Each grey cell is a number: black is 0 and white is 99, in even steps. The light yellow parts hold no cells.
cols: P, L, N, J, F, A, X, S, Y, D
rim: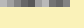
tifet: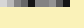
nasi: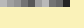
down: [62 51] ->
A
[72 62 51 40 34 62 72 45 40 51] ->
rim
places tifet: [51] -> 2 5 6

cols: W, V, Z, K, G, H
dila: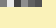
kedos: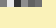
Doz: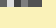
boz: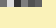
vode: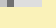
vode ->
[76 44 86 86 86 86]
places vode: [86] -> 2 3 4 5

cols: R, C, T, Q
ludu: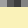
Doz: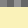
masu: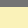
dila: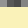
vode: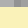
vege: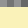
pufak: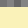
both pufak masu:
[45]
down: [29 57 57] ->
T
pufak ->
[45 51 40 51]

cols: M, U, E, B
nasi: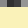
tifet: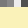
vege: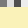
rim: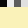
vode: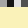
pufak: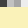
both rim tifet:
[92]
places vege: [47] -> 0
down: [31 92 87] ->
B
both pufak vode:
[64]
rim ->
[ 3 92 36 87]
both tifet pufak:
[92]
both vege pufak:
[92]

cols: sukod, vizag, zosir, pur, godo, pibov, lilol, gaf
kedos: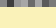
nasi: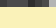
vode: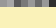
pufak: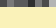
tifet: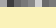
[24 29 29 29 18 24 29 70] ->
nasi
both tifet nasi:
[24]
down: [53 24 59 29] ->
sukod

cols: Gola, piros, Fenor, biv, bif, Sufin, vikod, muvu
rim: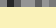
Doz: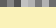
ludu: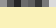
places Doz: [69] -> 4 6
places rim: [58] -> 3 4 6
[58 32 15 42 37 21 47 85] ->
ludu
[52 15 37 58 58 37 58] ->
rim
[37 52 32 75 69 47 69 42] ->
Doz
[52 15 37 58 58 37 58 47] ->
rim

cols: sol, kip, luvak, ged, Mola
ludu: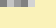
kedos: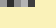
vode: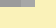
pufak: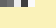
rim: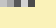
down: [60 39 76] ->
sol
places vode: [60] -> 0 1 2

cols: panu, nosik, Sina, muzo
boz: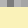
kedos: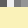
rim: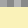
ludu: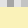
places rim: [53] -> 1 3
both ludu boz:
[64]
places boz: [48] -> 1
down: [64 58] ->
muzo
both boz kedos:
[48]
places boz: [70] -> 0 2

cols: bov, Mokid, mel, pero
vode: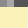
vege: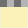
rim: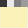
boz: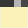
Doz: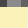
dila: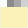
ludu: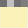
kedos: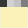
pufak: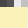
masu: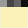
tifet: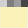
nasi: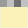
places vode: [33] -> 2 3
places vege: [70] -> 1 3
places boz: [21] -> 0 1
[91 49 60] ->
rim
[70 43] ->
vege

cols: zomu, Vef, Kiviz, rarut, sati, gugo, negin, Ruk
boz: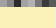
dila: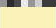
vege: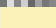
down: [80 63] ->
gugo
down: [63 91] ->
rarut
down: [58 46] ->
zomu
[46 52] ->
vege

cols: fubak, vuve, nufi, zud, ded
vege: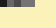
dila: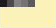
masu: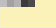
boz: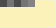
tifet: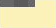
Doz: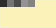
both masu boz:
[29]
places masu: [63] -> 1
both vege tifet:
[40]
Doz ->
[17 45 29 57 51]
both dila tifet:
[35]
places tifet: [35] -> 2 3
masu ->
[74 63 69 23 29]

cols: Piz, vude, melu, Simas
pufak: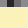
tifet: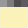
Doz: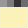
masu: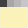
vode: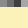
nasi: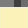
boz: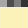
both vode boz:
[65]
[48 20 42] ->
Doz
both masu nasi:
[25]
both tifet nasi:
[48]
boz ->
[65 30 48 20]
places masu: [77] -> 3
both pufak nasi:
[42]

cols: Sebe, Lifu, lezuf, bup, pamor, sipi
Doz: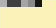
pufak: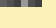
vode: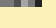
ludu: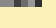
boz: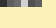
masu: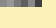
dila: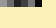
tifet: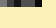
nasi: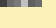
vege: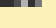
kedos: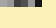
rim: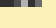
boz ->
[19 37 42 81 31 37]
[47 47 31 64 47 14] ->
vode
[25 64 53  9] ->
Doz
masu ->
[53 59 47 37 53 25]
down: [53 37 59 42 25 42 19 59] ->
Lifu
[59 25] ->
kedos

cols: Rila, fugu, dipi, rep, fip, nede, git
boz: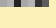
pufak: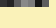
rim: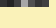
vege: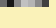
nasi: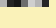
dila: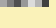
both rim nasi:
[14]
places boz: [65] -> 0 3
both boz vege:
[70]
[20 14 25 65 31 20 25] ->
rim
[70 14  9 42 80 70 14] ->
nasi
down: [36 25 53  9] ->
dipi

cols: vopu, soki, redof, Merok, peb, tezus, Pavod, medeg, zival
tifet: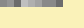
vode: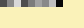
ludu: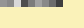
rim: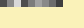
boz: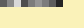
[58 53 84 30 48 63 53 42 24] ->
ludu
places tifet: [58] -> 1
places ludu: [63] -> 5

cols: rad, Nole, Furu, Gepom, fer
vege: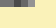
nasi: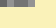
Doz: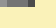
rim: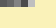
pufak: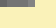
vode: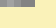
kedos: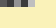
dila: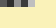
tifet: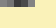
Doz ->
[57 45 45 45 29]
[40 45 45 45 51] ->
pufak

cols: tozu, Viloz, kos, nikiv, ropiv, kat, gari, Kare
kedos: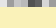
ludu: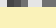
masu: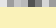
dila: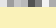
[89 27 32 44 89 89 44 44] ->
ludu
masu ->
[89 61 77 72 32 50 83 61]
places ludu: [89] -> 0 4 5
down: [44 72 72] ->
nikiv
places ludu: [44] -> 3 6 7

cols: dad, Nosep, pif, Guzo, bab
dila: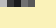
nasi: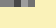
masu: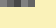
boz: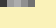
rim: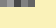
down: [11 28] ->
pif
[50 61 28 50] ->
rim
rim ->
[50 61 28 50 39]

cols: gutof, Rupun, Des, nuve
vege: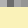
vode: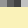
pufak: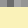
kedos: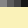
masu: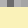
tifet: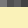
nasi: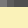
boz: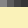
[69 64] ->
masu
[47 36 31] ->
nasi

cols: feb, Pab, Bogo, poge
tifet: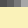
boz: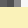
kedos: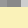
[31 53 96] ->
boz
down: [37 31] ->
Pab
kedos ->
[59 53 53 80]
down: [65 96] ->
poge
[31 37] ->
tifet
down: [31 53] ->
Pab

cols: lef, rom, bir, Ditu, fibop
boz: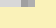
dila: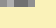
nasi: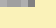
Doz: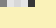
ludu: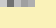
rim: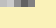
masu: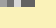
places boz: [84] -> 0 1 2
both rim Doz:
[50]
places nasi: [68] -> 0 3

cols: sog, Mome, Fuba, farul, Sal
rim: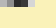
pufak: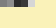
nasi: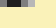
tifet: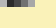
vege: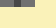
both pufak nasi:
[49]
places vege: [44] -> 0 1 3 4
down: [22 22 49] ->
farul
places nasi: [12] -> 1 2

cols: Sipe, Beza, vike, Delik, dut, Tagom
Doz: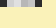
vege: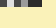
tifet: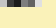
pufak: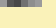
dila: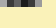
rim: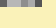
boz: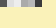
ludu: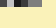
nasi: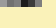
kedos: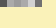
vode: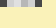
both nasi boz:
[23]
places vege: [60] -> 3
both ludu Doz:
[76]
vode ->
[28 81 87 71 81 28]
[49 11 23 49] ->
nasi

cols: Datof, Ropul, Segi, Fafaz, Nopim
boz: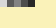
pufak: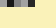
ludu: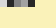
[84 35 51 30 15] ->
boz
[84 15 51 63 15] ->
ludu
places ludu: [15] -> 1 4
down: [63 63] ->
Fafaz
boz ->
[84 35 51 30 15]
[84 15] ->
ludu

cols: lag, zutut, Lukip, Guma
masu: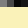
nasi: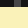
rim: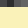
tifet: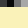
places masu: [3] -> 2
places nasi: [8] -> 0 1 3
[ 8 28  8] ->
nasi
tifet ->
[23  3 44 65]

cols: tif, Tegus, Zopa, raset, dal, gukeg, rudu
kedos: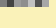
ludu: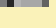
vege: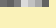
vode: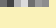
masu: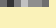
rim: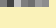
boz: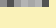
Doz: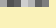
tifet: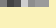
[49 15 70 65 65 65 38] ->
ludu
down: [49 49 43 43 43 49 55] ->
tif
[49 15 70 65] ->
ludu

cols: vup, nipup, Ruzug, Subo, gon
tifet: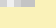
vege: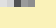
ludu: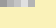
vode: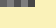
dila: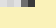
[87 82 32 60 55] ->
vege
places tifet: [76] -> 3 4
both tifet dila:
[82]

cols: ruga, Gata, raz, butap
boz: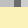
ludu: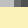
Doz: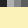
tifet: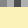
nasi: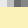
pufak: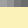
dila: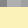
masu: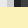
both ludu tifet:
[31]
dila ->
[52 68 68 62]
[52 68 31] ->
tifet
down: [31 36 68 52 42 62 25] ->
butap
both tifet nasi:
[52]

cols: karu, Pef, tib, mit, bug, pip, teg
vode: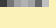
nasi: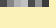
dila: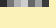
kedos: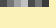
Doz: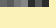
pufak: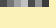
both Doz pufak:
[46]
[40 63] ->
dila
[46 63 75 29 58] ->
pufak
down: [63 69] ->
tib

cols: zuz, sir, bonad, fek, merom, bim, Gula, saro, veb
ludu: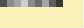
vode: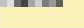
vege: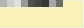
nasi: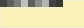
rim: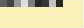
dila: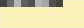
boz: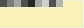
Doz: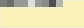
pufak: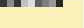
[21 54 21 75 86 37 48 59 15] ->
pufak
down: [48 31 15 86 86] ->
merom
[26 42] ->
dila

